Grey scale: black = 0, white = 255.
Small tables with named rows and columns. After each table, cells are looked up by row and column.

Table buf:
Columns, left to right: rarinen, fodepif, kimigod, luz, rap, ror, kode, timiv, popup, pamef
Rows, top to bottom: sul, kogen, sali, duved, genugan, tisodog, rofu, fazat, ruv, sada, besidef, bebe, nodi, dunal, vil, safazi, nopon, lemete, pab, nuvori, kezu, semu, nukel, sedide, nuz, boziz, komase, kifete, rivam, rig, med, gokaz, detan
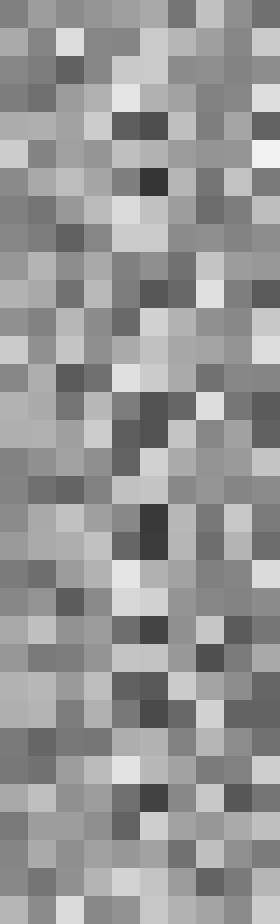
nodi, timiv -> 163
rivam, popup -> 88
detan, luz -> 136
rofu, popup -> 194
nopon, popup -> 154
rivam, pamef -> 117
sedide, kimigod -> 125
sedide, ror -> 194

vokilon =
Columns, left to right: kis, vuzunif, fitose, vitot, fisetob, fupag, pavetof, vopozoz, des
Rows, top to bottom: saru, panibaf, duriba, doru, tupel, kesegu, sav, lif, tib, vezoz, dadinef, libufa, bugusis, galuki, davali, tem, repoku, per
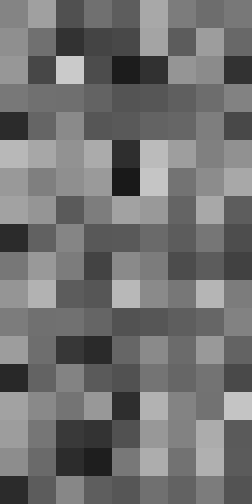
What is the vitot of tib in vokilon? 88
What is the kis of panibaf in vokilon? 143
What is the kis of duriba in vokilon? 151
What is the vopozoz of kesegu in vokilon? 128
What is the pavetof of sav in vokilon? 115
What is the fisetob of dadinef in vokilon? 184
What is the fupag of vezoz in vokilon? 124
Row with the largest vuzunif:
dadinef

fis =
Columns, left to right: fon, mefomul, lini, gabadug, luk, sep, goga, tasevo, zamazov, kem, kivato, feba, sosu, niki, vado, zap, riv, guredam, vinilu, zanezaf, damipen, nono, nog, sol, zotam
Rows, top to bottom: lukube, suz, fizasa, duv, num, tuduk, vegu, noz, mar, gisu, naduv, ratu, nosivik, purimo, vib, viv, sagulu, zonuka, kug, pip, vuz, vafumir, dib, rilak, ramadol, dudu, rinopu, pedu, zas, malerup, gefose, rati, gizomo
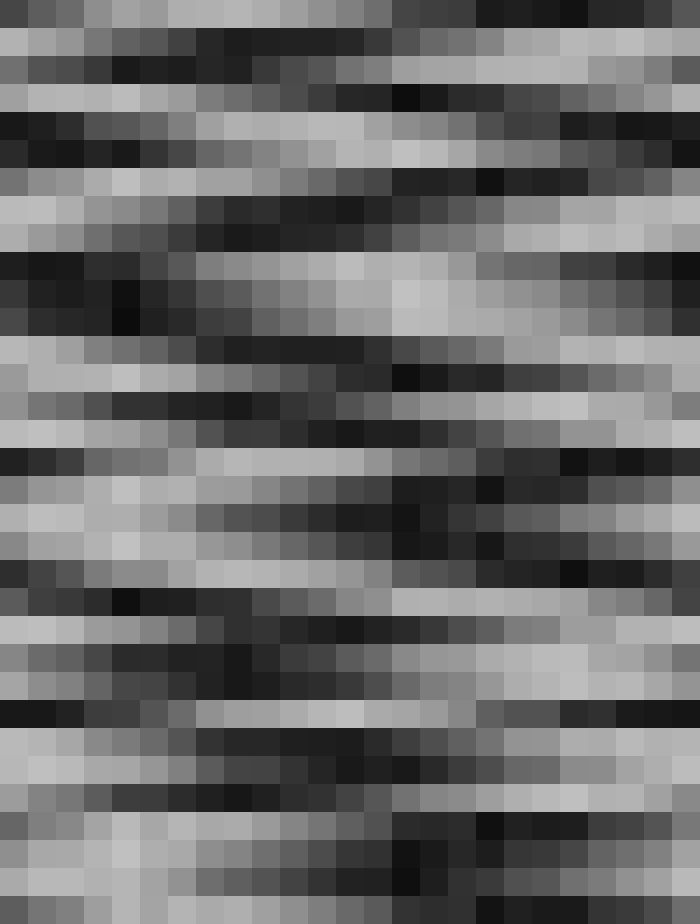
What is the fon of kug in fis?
176
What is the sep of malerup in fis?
167
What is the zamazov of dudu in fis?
158
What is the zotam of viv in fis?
190
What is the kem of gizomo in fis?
160
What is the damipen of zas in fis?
191
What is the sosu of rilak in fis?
91

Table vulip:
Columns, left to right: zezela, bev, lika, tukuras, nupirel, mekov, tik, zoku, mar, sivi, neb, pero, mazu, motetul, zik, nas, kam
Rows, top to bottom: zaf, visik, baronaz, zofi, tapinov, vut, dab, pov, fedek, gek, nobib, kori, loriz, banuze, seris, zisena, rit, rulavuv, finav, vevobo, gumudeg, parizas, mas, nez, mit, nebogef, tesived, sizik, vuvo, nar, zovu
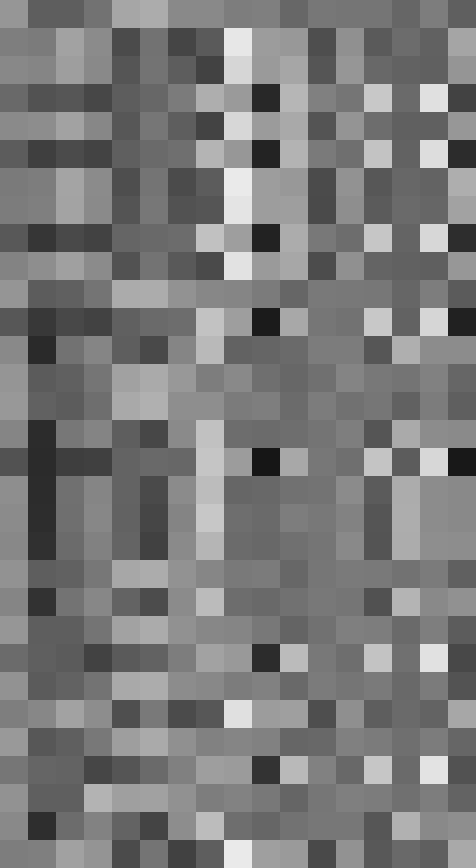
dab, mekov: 116
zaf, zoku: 137
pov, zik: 106
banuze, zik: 116
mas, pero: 113
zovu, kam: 169
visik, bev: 123
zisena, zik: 170
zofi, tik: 123
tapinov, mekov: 118
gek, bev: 142
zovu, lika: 161
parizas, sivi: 105
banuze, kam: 102
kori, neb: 168
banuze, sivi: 111

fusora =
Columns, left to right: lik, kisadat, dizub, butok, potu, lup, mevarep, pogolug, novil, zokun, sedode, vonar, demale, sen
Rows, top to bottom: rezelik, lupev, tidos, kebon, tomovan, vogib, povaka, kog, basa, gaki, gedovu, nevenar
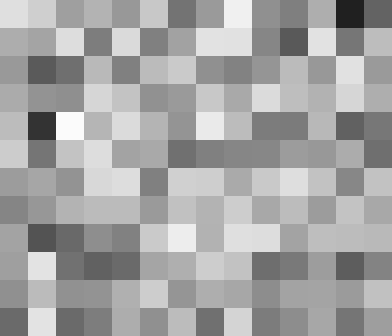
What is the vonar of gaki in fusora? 157
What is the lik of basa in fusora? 163
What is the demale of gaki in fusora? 93
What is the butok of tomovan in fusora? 181
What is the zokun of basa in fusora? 221
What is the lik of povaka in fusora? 156
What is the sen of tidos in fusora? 154
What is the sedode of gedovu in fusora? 163
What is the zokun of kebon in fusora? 219
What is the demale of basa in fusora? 188
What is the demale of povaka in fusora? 135
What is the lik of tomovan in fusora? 188

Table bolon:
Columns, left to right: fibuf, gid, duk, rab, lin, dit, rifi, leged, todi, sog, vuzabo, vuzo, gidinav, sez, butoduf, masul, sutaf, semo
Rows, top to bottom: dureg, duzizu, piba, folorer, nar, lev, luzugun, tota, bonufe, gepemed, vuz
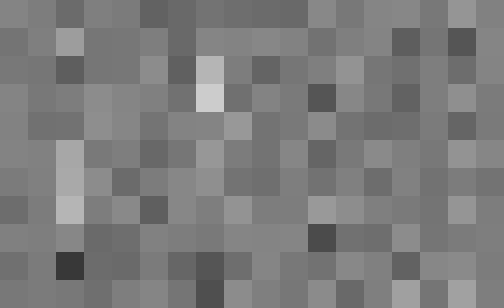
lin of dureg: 123
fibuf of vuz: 120
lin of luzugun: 107
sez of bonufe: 110
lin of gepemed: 106
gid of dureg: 125
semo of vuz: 126
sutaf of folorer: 143
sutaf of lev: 147

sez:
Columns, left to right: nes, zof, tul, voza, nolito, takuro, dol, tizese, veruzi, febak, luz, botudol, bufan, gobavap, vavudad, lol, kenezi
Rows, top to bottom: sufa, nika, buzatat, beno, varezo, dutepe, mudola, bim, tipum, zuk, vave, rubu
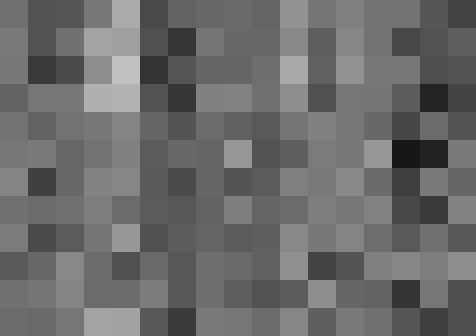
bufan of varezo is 118
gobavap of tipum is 109
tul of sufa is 85
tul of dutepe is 103
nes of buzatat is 120
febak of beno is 112
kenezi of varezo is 83
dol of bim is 87
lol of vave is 118
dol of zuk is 88
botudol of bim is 126
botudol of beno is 80
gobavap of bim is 130
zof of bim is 107
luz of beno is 142
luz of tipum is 136
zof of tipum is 74
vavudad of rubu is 85
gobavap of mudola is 106

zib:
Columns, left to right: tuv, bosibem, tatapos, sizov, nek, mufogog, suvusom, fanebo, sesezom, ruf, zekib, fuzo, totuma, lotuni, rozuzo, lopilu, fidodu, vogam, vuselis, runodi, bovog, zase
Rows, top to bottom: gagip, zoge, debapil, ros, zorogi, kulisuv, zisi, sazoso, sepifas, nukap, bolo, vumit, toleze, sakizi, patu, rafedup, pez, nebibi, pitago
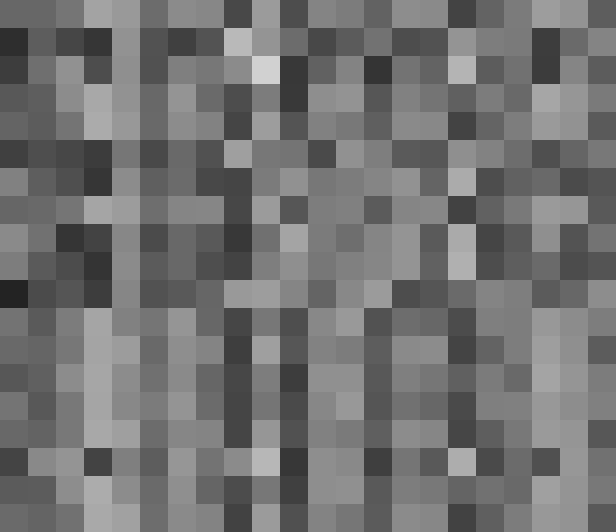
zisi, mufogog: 95
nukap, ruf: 126
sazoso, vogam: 97
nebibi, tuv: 91
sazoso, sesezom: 71
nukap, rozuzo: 148
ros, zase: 122
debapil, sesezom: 139
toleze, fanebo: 132
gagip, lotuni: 98
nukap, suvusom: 104
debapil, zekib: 56
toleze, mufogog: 105

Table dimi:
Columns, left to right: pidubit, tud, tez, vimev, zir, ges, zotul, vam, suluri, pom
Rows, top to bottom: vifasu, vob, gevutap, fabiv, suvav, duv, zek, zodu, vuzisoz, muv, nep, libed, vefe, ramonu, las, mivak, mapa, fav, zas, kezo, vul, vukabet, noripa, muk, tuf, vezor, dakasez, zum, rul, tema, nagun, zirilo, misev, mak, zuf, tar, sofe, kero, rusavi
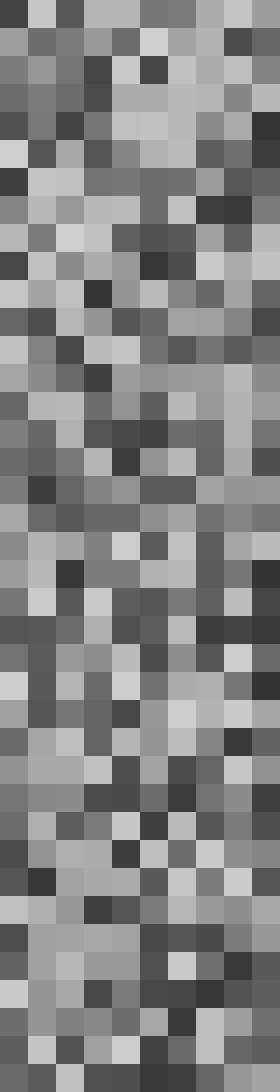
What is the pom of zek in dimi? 98
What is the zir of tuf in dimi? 205
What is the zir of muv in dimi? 153
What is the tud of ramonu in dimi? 140
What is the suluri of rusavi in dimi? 151
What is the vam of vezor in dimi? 178
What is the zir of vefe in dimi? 196
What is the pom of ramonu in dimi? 140
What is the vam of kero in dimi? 189
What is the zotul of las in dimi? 184
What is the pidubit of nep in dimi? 197

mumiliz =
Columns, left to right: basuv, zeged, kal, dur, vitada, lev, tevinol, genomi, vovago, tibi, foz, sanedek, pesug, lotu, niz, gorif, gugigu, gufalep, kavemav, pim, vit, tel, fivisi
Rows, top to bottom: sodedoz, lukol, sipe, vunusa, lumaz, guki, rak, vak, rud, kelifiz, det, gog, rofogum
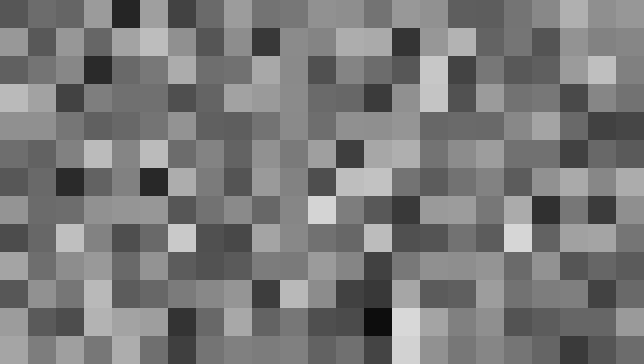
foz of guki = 122
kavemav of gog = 83
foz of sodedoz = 119
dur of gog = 179
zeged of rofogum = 125
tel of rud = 164
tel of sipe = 191
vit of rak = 170
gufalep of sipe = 119
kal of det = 118
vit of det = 127
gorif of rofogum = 145
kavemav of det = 114
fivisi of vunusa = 114
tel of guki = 104
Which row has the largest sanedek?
vak

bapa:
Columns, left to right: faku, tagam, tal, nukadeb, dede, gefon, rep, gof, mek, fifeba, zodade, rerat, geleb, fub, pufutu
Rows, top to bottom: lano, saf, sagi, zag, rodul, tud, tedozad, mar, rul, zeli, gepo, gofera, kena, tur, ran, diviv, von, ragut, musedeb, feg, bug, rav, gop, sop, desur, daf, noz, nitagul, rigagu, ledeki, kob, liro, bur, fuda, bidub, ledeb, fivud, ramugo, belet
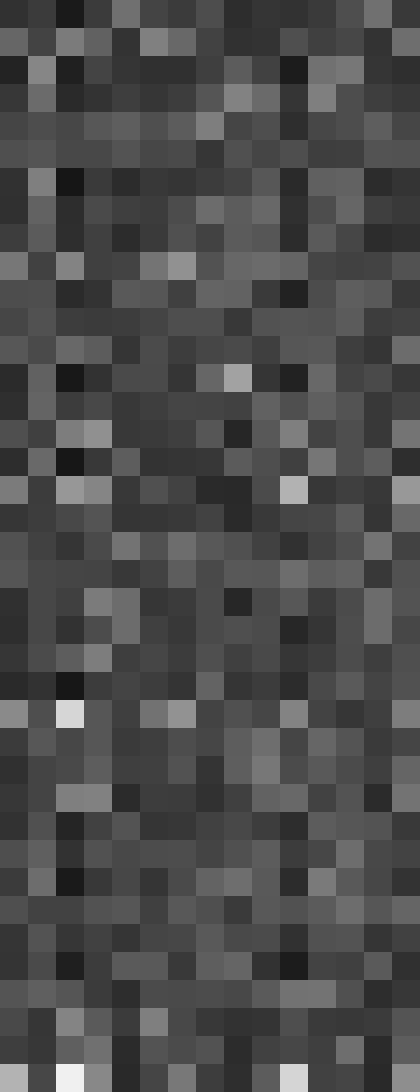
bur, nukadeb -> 82
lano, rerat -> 58
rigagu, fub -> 43
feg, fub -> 115
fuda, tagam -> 83
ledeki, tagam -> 80
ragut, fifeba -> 75
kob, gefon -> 76
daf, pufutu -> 125
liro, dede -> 71
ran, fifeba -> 97
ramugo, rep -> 75
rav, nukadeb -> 123
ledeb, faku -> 84
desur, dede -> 68
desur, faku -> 42
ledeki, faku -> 50
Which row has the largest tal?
belet

